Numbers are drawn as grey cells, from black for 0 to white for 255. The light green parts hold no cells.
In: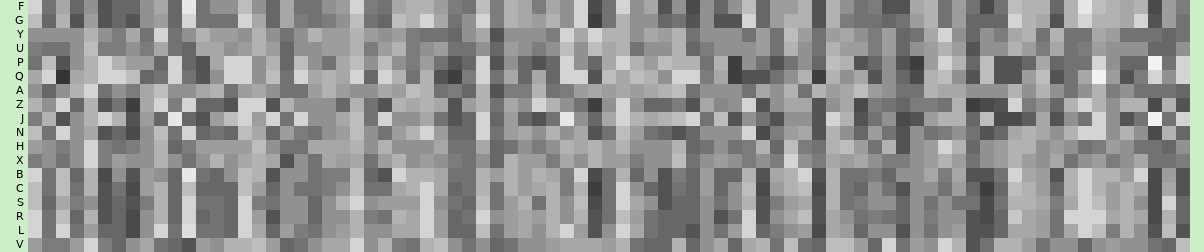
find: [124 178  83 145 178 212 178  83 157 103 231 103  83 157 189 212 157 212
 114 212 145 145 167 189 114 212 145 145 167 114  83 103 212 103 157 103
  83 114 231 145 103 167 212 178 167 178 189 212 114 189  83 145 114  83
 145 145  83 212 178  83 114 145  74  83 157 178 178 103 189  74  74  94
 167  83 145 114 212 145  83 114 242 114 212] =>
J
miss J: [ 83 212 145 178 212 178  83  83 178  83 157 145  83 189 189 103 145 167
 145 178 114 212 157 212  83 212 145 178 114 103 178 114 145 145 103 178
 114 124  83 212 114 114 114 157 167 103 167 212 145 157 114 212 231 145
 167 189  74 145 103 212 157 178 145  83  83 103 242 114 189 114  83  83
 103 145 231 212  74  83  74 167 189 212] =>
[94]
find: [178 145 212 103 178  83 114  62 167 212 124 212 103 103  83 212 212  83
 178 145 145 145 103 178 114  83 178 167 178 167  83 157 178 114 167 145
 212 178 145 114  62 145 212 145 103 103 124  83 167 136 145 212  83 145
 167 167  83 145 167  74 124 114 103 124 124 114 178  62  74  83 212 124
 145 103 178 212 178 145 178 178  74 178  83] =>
Z
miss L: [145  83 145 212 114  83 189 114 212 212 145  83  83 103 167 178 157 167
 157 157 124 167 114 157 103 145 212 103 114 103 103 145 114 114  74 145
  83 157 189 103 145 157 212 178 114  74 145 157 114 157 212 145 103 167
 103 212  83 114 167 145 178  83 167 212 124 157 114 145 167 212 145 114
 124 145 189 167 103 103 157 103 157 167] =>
[221]
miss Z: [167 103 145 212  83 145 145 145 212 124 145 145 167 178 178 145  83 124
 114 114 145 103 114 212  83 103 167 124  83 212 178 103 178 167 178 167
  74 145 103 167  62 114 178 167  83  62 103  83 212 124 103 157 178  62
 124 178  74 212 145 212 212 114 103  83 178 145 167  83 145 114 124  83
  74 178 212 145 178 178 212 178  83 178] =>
[136]
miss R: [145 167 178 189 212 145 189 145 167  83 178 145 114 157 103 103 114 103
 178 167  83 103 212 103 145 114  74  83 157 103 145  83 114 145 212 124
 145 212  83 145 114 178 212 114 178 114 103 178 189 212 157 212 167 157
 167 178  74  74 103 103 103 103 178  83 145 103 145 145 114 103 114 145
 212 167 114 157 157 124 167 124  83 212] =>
[200]

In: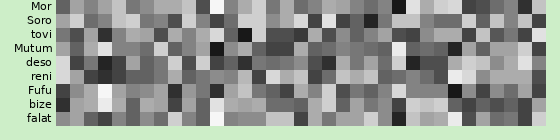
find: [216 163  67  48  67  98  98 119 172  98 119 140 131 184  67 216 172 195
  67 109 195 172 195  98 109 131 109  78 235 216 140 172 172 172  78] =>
reni
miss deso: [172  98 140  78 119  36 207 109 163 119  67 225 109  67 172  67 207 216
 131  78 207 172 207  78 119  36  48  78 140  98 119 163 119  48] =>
[195]
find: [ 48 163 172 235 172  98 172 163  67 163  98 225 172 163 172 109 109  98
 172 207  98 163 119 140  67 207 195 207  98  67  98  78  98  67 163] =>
bize
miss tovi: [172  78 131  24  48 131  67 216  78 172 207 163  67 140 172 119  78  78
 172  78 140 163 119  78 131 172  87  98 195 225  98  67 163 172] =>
[58]
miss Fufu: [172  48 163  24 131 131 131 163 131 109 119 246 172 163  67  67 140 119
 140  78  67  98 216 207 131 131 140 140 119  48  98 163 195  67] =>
[152]
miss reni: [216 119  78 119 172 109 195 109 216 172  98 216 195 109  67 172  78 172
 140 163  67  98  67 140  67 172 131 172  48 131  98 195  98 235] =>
[184]
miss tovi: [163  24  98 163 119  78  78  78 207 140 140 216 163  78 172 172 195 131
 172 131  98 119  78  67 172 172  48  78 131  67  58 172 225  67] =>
[87]

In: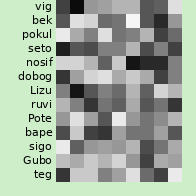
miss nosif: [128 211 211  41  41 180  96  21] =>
[201]
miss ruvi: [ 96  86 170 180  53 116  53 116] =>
[128]
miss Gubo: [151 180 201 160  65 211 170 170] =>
[189]
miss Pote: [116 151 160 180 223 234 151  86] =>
[140]

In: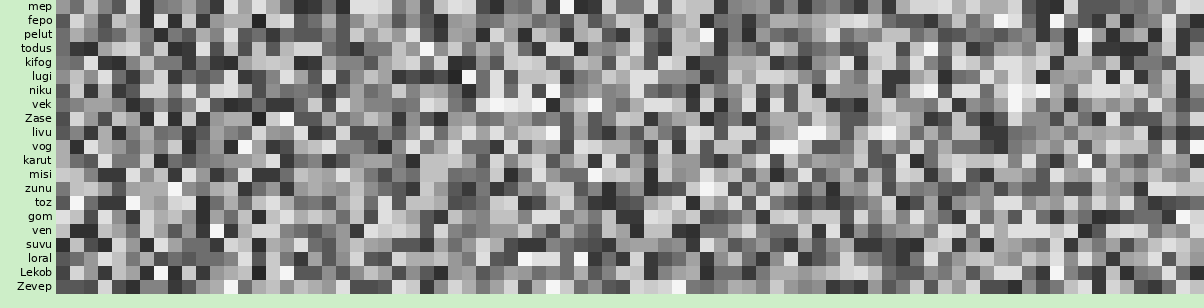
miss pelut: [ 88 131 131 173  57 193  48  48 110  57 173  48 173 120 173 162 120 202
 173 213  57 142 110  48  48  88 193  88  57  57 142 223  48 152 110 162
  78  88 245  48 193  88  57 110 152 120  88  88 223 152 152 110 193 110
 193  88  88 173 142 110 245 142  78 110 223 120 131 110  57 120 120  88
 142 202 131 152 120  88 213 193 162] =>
[99]
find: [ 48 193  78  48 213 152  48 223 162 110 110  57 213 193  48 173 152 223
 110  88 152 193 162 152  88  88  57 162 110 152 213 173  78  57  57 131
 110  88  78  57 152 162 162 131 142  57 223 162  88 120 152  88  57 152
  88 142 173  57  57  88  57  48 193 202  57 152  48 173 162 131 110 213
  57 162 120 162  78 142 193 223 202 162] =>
suvu
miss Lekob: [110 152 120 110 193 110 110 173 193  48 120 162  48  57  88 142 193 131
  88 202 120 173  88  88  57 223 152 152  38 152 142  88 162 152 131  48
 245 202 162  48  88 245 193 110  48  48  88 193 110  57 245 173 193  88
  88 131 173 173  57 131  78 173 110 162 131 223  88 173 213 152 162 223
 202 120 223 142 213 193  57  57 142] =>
[68]
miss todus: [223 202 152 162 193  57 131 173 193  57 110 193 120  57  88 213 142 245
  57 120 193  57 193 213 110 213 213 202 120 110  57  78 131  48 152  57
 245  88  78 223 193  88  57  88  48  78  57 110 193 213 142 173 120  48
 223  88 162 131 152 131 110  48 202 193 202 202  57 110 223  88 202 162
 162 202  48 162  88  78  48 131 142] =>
[184]
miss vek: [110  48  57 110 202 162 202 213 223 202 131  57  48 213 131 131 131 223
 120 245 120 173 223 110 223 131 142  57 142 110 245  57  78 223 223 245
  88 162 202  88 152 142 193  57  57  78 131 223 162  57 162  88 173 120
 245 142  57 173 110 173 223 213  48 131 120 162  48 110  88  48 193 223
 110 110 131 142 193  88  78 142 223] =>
[235]

